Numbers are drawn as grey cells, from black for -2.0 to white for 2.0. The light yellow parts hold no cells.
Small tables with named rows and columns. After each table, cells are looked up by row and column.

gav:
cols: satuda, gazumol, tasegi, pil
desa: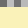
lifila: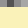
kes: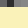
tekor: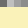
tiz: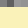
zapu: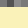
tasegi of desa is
-0.2
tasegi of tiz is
0.4
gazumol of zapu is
-0.7
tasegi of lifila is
0.2
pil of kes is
0.1
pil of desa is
0.9
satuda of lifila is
0.3
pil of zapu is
-0.1
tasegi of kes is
0.0
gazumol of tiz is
-0.5
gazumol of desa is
1.0
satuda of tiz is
0.0
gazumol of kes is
-1.3
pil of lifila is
0.6
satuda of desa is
-0.3

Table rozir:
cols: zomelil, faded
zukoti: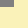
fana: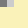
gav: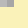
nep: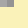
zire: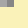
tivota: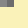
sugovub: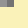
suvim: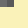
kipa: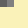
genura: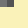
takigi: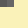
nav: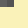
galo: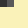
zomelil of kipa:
-0.5
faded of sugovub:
-0.2
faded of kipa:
0.0
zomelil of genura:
-0.2
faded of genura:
-0.7
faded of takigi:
-0.4
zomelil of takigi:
-0.6
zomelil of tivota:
0.1
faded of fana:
1.2
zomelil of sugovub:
0.3
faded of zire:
0.1
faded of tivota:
-0.3
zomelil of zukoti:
0.0
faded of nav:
-0.7
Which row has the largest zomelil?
gav

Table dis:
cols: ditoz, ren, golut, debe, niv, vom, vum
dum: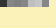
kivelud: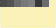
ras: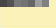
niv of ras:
-0.4
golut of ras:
-0.1
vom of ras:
0.5
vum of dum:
0.1
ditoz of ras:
-0.9
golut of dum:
0.0
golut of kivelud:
-0.3
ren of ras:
-0.7
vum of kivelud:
-0.3
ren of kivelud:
-0.7
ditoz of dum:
-1.2
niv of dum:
1.0
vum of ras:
0.0

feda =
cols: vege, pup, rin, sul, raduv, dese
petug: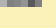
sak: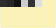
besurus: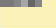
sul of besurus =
0.6
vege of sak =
-1.3
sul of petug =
0.3
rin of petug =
0.1
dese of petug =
0.0
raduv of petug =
-0.6
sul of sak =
1.2
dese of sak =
1.5
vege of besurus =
-0.1
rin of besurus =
0.1
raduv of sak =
-1.2
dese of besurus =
0.1
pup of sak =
-1.4
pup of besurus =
-0.1
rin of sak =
-1.7
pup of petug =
0.0
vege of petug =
0.8
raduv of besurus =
-0.4

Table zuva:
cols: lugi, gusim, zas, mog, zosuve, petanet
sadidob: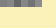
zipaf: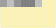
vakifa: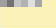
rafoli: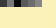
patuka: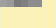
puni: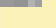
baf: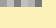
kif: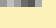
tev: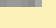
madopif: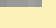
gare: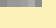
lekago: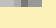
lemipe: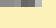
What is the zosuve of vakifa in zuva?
1.5
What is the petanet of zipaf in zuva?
1.0
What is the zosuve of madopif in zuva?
0.5
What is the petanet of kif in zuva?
0.7
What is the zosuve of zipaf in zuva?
0.0
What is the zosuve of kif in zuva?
-0.6
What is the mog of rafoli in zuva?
-0.6
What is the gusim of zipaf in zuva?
1.0
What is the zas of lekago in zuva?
0.7
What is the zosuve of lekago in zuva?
0.4
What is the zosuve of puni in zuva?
0.8
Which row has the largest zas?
vakifa

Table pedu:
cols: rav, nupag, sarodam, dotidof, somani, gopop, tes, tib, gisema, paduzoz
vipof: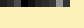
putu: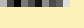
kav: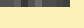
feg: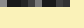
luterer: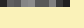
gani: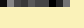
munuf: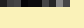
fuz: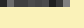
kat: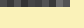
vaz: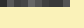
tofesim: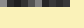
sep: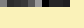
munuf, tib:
-1.4
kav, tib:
-0.8
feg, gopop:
-0.1
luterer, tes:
-0.6
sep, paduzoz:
-1.5
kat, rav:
-0.8
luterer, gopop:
-0.6
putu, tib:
-0.8
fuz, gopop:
-0.9
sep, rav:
0.0
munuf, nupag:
-1.0
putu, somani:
-0.8
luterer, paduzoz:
-1.5

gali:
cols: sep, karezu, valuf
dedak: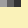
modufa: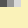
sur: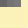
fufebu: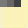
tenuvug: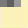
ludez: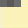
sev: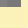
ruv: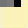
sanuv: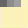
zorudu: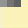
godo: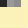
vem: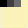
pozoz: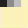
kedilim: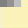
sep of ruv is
-0.2
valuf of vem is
-0.3
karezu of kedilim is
0.3
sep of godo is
-1.4
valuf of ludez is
-0.3
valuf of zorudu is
-0.5
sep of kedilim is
0.0
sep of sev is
0.0
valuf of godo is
0.2
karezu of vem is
-1.0
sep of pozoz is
-1.5
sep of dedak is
0.5
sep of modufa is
-0.7
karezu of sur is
-0.2
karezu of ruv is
-0.1
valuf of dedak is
-1.2
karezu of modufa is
0.4

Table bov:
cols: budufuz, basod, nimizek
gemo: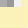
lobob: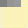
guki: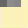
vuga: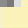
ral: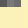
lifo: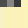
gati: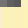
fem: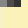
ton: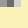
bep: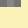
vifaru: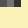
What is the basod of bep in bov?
0.1
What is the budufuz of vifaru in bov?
-0.7
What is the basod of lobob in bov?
0.3
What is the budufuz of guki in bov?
-0.4
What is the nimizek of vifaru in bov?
-1.2
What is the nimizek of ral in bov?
-0.3
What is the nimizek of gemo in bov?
1.8
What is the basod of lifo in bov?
0.1
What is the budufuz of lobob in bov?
0.0
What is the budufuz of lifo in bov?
-0.8
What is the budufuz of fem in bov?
0.1
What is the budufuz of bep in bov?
-0.2
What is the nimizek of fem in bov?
-1.2
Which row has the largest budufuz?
gemo

